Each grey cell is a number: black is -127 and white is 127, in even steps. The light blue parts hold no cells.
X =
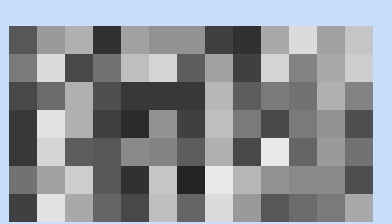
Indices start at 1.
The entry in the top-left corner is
-40
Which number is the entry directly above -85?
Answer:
-71
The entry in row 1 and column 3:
48
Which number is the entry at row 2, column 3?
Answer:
-55
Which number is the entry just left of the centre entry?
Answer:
18
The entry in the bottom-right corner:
41
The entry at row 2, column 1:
-5
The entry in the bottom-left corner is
-63
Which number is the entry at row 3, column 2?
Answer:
-20
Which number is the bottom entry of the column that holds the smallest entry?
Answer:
-26
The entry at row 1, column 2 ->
26
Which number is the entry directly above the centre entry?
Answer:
-71
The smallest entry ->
-91
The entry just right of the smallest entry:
104
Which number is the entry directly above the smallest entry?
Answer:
-34
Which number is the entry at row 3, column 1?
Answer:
-55
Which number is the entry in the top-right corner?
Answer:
69
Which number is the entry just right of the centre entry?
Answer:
62
